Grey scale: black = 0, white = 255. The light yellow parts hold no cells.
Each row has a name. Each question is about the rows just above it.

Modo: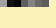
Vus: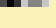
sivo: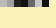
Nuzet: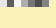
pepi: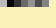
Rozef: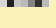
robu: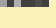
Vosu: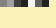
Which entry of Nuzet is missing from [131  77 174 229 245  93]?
[117]
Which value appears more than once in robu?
[64]

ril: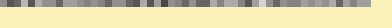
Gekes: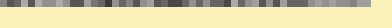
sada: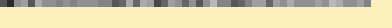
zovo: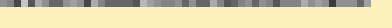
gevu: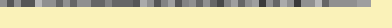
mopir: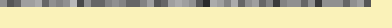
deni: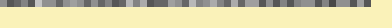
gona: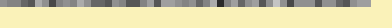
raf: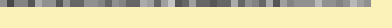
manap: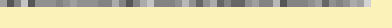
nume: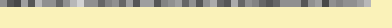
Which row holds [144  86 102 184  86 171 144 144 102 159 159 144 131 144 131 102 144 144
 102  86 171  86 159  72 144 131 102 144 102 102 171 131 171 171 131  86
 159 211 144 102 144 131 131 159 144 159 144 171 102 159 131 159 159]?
ril
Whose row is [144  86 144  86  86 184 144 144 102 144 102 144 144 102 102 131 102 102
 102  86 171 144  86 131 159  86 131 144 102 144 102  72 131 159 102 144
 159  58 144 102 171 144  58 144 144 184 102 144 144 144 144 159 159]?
gevu
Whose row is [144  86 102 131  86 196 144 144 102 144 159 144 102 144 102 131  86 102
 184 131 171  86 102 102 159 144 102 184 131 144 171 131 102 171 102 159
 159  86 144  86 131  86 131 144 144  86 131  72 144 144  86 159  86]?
deni
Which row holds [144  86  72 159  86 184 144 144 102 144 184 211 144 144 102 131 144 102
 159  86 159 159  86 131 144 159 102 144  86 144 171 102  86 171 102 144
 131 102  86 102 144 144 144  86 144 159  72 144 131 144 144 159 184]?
nume
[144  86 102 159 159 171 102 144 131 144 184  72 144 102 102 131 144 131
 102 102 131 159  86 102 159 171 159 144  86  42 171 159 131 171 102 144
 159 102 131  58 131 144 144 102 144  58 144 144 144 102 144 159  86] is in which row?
mopir
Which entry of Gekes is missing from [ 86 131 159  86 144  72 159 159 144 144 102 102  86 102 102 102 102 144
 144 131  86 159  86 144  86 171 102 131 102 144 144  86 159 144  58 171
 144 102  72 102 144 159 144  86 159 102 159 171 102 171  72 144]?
[118]

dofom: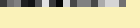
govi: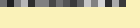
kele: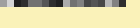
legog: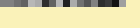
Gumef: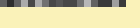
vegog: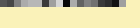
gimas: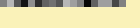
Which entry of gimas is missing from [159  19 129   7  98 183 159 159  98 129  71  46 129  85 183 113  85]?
[143]
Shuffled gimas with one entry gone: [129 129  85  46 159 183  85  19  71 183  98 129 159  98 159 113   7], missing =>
[143]
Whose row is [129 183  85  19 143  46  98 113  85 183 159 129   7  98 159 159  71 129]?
gimas
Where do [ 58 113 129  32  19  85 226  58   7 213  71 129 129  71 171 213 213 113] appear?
dofom
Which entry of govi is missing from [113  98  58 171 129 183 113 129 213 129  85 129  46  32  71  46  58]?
[198]

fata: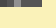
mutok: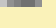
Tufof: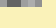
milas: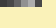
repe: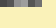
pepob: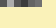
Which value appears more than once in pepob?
[85]
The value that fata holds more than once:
[85]
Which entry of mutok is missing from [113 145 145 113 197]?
[129]

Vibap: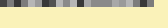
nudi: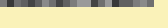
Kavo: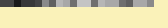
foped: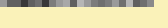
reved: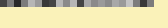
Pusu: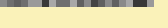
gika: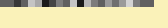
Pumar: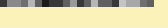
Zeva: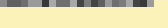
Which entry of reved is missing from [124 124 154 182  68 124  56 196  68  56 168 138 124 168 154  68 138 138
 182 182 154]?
[41]
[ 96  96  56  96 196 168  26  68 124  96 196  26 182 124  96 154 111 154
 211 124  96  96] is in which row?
gika
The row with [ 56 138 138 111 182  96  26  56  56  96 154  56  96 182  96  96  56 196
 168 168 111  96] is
Pumar
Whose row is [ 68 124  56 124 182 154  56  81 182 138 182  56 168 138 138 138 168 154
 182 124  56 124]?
Vibap
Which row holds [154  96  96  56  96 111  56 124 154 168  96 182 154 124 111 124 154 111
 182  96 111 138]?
foped
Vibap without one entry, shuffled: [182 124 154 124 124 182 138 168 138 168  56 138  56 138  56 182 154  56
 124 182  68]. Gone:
[81]

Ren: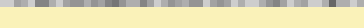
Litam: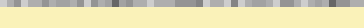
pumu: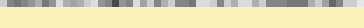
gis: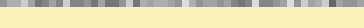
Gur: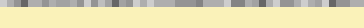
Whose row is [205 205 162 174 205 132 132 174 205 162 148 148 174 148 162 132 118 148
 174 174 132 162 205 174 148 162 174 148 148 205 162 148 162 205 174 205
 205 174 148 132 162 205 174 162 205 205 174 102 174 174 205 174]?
Ren
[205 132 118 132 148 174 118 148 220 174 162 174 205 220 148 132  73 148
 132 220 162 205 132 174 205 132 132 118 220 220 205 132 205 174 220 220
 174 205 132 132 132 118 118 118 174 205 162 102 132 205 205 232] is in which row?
pumu
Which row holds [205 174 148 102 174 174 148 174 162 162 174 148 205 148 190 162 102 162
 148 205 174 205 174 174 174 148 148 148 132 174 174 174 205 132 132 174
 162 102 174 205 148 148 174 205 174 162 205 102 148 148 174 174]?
Gur
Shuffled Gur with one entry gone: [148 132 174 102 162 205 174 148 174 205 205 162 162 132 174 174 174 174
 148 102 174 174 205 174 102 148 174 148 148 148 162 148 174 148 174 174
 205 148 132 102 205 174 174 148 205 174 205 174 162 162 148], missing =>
[190]

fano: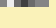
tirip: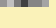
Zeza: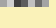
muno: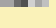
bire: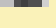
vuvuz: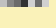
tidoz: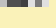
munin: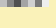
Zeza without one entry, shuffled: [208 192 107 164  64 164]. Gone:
[93]
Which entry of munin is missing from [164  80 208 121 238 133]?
[192]
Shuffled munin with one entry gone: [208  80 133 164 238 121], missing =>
[192]
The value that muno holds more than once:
[164]
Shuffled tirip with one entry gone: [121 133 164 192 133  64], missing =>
[149]

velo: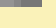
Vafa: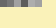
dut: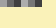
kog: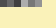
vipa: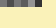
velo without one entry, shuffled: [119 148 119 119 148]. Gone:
[135]
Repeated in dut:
[64]

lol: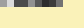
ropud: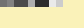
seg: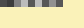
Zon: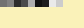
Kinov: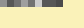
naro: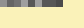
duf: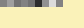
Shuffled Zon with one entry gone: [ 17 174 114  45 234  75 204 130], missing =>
[30]
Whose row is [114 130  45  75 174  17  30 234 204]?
Zon
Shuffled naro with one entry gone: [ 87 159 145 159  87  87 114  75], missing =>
[101]
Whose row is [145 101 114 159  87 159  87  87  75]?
naro
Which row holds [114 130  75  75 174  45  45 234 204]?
ropud

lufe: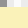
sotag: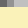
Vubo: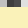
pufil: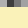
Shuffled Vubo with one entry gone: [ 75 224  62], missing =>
[192]
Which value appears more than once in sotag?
[192]
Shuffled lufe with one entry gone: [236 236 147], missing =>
[251]
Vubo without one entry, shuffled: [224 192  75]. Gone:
[62]
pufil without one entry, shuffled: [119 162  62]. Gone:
[176]

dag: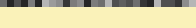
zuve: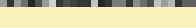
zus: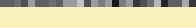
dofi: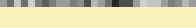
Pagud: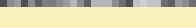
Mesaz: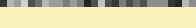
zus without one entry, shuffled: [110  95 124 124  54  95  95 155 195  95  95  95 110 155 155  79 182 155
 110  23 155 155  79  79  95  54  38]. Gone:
[169]
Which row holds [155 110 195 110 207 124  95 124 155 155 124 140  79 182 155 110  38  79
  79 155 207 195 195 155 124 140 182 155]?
dofi
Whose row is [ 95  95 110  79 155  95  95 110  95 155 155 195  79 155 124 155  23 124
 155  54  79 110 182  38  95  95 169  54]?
zus
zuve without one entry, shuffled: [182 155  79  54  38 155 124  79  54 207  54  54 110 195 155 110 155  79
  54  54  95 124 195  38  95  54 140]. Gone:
[66]

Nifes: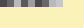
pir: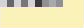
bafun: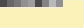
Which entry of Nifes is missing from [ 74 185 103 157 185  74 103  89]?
[199]
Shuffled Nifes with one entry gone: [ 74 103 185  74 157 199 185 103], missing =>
[89]
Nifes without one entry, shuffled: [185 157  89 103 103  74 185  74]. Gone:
[199]
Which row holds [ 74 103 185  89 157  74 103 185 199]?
Nifes
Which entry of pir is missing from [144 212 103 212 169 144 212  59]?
[119]
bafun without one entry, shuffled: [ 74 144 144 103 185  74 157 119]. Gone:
[131]

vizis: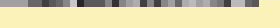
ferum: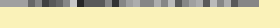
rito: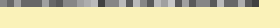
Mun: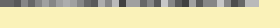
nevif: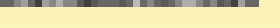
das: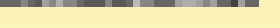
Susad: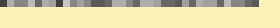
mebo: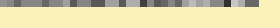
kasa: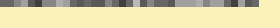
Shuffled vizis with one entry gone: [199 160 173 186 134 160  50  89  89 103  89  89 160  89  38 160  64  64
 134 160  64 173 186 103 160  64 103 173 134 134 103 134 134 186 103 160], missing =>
[119]
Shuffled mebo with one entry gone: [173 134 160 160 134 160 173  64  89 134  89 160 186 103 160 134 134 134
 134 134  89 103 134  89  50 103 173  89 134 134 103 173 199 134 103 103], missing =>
[146]
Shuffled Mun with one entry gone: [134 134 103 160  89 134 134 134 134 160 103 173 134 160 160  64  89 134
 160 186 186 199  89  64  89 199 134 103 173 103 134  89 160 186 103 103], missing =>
[77]

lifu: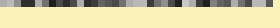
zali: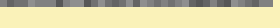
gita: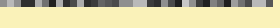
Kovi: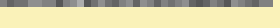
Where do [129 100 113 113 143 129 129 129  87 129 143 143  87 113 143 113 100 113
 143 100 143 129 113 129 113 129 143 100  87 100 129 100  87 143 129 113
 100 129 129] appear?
zali
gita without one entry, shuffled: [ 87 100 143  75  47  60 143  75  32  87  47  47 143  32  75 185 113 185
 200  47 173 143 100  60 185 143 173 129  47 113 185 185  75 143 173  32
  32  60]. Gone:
[157]

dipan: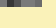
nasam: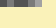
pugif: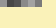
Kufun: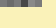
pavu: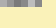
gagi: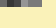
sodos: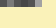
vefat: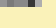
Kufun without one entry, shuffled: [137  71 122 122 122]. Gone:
[107]
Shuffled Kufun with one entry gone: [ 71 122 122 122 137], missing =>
[107]
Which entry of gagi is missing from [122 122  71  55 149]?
[107]
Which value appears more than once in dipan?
[122]
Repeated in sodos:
[83]

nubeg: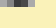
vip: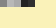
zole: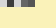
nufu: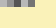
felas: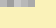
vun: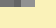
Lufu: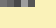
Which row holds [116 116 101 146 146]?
vun
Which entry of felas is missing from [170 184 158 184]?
[199]
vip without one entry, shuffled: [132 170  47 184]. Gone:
[34]
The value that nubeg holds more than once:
[170]

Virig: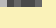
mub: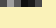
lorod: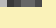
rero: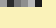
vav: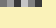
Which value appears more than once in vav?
[58]
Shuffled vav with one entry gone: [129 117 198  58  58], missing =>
[159]
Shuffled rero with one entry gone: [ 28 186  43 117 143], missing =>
[159]
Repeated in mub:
[74]
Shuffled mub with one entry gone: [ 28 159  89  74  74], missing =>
[15]
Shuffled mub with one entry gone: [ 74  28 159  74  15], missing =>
[89]

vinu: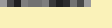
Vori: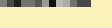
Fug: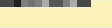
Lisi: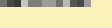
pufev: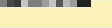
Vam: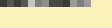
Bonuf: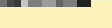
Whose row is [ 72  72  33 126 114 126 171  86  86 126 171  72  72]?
Fug
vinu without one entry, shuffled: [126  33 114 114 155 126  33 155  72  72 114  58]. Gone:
[45]
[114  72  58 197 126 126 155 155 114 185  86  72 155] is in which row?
Lisi
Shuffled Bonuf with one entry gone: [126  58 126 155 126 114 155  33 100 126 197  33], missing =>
[72]
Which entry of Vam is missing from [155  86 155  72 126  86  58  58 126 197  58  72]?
[141]
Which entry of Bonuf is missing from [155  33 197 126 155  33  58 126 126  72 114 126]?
[100]

